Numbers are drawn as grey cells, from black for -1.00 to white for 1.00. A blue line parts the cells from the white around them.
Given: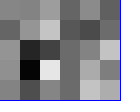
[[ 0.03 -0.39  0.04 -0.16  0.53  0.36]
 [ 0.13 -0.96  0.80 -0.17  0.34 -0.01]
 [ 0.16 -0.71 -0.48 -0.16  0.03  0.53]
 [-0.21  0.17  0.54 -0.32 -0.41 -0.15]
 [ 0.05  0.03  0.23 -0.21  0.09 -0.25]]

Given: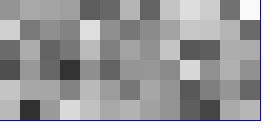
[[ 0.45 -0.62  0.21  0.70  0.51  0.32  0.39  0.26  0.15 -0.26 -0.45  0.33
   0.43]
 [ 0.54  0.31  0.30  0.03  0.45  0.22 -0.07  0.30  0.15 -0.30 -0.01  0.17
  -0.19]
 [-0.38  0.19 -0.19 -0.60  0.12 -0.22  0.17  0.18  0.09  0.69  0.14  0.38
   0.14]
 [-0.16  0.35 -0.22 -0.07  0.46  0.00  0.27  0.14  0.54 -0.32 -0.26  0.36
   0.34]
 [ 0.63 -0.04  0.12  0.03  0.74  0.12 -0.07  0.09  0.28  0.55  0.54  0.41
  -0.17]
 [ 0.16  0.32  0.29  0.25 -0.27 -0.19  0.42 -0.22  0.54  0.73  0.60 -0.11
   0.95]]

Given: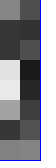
[[ 0.01  0.03]
 [-0.57 -0.36]
 [ 0.27 -0.51]
 [ 0.83 -0.70]
 [ 0.77 -0.80]
 [-0.58 -0.39]
 [-0.57 -0.60]
 [ 0.05 -0.38]]

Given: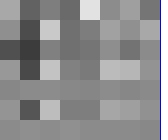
[[ 0.09  0.12  0.10  0.13  0.09  0.09  0.09  0.07]
 [ 0.16 -0.33  0.48 -0.01 -0.01  0.30  0.25  0.14]
 [ 0.06  0.09  0.10  0.07  0.05  0.10  0.06  0.08]
 [ 0.19 -0.43  0.53  0.01 -0.04  0.47  0.43  0.15]
 [-0.37 -0.53  0.00 -0.12 -0.08  0.11 -0.10  0.09]
 [ 0.12 -0.40  0.58 -0.12 -0.02  0.26  0.13  0.32]
 [ 0.32 -0.23 -0.01 -0.17  0.77  0.10  0.25 -0.08]]

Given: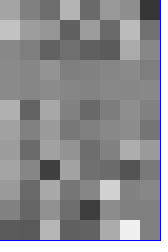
[[-0.29 -0.30  0.43 -0.25 -0.23  0.34  0.88  0.00]
 [ 0.02 -0.20  0.13 -0.14 -0.51  0.10  0.00  0.00]
 [ 0.21 -0.17  0.32 -0.07  0.05  0.64  0.02  0.06]
 [ 0.29  0.05 -0.50  0.28 -0.12 -0.15 -0.34 -0.05]
 [ 0.22 -0.16  0.26  0.15 -0.14  0.02  0.36  0.21]
 [ 0.26  0.01  0.21 -0.06  0.00  0.07  0.10 -0.08]
 [ 0.38 -0.22  0.31  0.02 -0.18 -0.02  0.11  0.01]
 [ 0.08  0.05  0.09  0.05  0.03  0.07  0.06  0.07]
 [ 0.08  0.05  0.15 -0.01  0.02  0.05  0.08 -0.01]
 [ 0.07 -0.01 -0.23 -0.13 -0.25 -0.29  0.33  0.06]
 [ 0.52  0.23  0.18 -0.24  0.22 -0.17  0.47 -0.11]
 [ 0.29  0.00 -0.14  0.41 -0.17  0.20  0.11 -0.58]]

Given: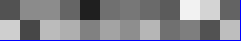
[[ 0.62 -0.44  0.47  0.37  0.01  0.28  0.11  0.43 -0.12 -0.01 -0.36  0.49]
 [-0.36  0.09  0.10 -0.21 -0.76 -0.12 -0.07 -0.17 -0.29  0.90  0.66 -0.22]]
